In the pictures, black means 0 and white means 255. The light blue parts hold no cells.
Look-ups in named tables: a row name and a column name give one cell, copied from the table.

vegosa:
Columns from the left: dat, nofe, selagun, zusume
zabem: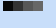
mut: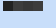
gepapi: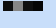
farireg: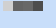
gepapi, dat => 14
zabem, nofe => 51
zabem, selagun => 87
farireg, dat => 208
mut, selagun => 55
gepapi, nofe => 134
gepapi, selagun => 16
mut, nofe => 61
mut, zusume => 60
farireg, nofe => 100
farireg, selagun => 104
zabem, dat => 9
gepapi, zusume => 6
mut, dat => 35
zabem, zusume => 103
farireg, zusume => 77

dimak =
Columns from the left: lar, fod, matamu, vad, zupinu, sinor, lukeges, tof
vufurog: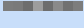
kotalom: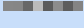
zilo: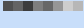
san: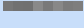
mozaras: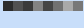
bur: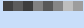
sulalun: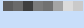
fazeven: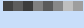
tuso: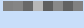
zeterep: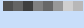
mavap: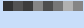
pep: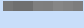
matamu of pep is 111
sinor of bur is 134
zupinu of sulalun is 113
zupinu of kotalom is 91
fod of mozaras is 81
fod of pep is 111
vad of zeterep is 128
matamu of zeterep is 62

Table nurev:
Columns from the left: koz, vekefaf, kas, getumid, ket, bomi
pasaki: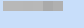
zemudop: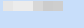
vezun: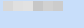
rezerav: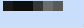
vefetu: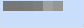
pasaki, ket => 170
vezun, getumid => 199
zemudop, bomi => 206
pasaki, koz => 184
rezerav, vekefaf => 13
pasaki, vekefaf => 184
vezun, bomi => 204
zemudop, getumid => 215
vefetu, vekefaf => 119
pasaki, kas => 183
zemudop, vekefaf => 236
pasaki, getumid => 184
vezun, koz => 216
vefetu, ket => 160
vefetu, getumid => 126
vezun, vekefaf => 224
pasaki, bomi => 176
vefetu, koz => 119

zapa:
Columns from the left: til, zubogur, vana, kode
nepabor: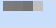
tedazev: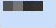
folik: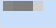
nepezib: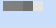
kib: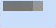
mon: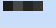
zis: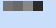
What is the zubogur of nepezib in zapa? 127
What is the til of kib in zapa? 118
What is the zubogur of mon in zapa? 72
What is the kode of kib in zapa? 151
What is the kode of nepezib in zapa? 228
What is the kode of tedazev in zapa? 51
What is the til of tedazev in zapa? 82
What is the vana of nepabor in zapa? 116
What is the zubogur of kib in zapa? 117
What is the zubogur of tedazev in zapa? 118
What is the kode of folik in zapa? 207
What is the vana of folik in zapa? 126
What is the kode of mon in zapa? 53
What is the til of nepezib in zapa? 128

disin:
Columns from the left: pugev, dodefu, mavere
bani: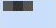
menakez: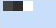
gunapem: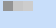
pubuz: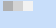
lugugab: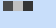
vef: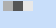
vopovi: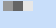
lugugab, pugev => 75
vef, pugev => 175
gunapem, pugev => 148
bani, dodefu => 51
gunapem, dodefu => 199
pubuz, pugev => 176
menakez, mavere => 255
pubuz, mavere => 242
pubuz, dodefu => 211
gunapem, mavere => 205
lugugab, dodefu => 192
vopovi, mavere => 231
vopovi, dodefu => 100
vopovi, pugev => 151
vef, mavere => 232
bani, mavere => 84
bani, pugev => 88
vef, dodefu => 85

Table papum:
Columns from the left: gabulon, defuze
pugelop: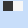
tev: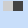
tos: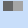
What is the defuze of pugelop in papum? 247
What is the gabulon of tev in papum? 206
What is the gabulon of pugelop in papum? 53
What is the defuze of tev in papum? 67
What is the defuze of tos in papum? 165
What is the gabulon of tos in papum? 102

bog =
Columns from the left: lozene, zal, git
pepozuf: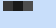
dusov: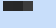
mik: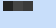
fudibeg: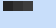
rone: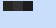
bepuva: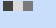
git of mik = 58
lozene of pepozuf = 56
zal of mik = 69
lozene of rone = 38
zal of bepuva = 218
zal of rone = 51
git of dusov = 60
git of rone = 28
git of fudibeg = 61
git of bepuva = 122
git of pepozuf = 77
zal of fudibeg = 51
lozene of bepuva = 65
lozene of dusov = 40
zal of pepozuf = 25
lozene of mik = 36

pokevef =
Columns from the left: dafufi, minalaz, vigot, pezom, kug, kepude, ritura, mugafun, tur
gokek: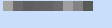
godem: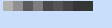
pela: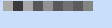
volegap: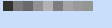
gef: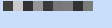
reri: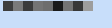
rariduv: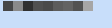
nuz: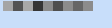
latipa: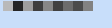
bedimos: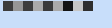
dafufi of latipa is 185
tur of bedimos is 46
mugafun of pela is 91
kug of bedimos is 58
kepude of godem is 84
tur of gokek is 89
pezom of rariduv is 80
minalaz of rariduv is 138
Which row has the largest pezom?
bedimos

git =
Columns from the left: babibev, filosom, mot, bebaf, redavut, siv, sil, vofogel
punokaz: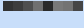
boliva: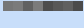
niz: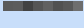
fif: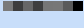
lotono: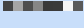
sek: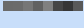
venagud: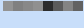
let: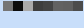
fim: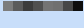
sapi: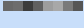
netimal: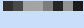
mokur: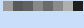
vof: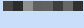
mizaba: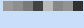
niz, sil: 88
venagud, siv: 91
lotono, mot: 78
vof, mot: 144
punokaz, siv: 121
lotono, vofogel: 90
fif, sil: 90
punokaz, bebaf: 112
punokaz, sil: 115
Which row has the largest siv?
sapi

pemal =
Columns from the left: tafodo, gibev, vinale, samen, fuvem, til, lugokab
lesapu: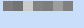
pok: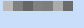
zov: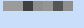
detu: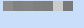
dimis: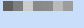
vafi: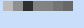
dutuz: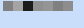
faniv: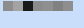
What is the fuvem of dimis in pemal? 139
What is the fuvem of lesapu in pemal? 125
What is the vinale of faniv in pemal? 26
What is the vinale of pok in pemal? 102
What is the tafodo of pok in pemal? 184
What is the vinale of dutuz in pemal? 28
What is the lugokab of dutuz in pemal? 141
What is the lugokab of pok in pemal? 107

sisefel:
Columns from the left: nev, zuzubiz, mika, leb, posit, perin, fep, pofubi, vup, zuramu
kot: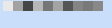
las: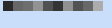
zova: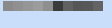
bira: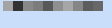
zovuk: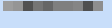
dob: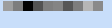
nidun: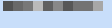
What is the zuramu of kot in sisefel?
136
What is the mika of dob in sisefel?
3
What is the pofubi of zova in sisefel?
86
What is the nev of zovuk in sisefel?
157
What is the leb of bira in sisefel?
124
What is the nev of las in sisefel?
42
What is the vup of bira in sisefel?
93
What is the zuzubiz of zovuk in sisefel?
149
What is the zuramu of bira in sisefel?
103
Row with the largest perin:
kot

